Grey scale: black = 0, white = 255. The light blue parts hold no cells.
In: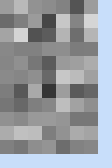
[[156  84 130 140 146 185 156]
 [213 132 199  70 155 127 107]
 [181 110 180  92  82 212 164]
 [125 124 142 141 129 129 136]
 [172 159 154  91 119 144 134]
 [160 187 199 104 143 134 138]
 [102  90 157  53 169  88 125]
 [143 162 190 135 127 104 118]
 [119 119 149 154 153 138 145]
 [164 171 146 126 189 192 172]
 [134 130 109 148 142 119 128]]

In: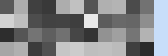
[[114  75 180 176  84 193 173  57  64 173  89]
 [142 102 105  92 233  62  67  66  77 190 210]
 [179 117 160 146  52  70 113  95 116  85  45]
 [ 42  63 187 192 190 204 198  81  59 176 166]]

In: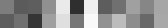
[[166 134 160 112  93 240  47 234 144  94  91 125]
 [168 104 141 188 145 249 118 223 159  53 112  93]]

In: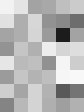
[[203 191 168 163 228 242]
 [109 137 146 215 174 225]
 [163  28 155 213 174 164]
 [222 213 237 176 197 147]
 [205 245 145 191 186 230]
 [248 246 190 179 197 155]
 [116  89 178 212 165 206]
 [177 159 175 212 184 132]]

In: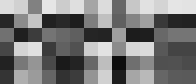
[[227 229 212 225 199 103 220 165 223 204 230 129 209 221]
 [ 34  36  57 160 132  96 192 126  29  41  33 197 139  38]
 [117 117 104  30  28 159  35  37  95 104 116  60  31 113]
 [ 68  68  88 219 214 139 227 206  81  97  59 224 212  70]
 [ 75  81  80 139 111  13 190 104  35  26  74 149 120  34]
 [ 90  91 102 185 166  29 209 148  60  50 102 155 174  52]]

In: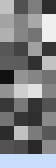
[[ 45 125  81 193]
 [239 168 132 163]
 [239 115 133 176]
 [ 53 160  67  87]
 [194  48  92  93]
 [114 133 147  17]
 [132 225 206 146]
 [ 83  50 121  56]
 [138  47  54 116]
 [ 87 123 193  43]
 [139  40  76  83]]

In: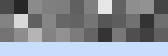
[[ 68 146 142  99 230 128  96 125 127 139  38  74]
 [111  51 113  93  86 117  99 103 134  96 216 130]
 [ 96  64  79 120  52 100 124 145 131 181 141 115]]
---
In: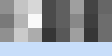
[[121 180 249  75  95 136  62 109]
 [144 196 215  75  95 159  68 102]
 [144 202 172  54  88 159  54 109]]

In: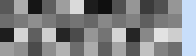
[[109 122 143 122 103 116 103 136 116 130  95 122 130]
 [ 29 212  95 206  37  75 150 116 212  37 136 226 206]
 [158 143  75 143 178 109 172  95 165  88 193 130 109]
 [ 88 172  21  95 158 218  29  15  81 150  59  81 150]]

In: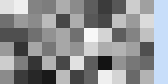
[[154  52 167 119 167 146 212 173 179 160  79]
 [112 154 139 187  71 173  87  71 193 154 219]
 [225 239 131 125 173 139  93  59  87 205 160]
 [ 79  79 112 146 167 112 247 212  93 131 193]
 [205 125  52 179  71 225  93  19 146 119 105]
 [139  59  39  25 187  65  99 239 212 105 179]]

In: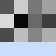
[[ 74 189 133 174]
 [ 86 204 120 160]
 [218   8 105  61]]

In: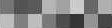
[[189 128 189 122  76  53 148  69]
 [116  83  90 181 161 203 103 175]]

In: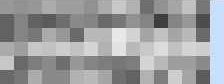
[[171 158 199 193 205 193 212 177 225 185 199 219 193 212 205]
 [105 119 171 138 138 177 185 165 111  98 177 125 205 165  91]
 [151 145 151 171 158 158 145 171 199 177 111 145 165 193 119]
 [199 105 125 138 111 151 132 125 119 125 212 185 158 158 138]
 [ 98 132 119 171 151 105 185 185 232 212 165 193 165 185 105]
 [ 98 132  98  91 111 138 132 105 119 145 132  62 132 151  77]]

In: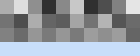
[[115  78 173 101  93 165 115 180  85 107]
 [129 107 150 122 150 122 157 143 157 101]
 [173 222 143  48 137 200  48  78 129 229]]

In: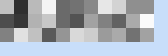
[[129 225 193  90 149 217 205 155 170 114 162]
 [193  47 186 244 106 114 136 231 211 143 143]
 [ 77  55 178 199 106  83 162 129  98 170 250]]
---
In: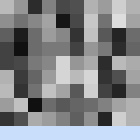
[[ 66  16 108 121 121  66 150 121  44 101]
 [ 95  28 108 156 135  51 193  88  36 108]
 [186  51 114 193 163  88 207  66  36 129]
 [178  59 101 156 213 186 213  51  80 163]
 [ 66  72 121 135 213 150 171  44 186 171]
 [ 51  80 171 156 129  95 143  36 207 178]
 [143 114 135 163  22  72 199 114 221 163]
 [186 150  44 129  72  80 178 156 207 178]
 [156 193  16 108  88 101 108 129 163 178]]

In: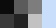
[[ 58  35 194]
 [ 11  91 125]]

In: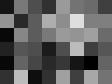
[[148  41  92 174 141 222 127 127]
 [ 34  86  78  27  78 188  63  86]
 [  8 100  70  41  55  21   1 100]
 [ 21 121  78  49 154 115 107  63]
 [  8 135  92 121 154 148 160 107]
 [ 49 188  14  49 160  63 167 115]]

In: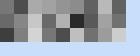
[[119  77 170 162 148 140  97 185  97]
 [ 62 127 212 119  77 191 113 156 205]
 [105 134 199 105 178  42  89 162 113]]

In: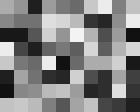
[[ 24  24  86 208 148 243 179  78 156  17]
 [236  70  31 100 120  94 214  94 179 214]
 [135 114 114 222 214 186  52  38 142 236]
 [200 120 106 236  17 106 172 172 208  24]
 [ 17 135 142 186 194 156  38  46 222  52]
 [172 148  31 156 120 106 200 236 127 194]
 [ 31 164 114  46  38 208  78  46 164  64]
 [194 200 186 127  86 164 194  70  58  31]]

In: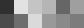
[[ 75 110 218 153 138 124]
 [ 48 226 196 181 102 159]]
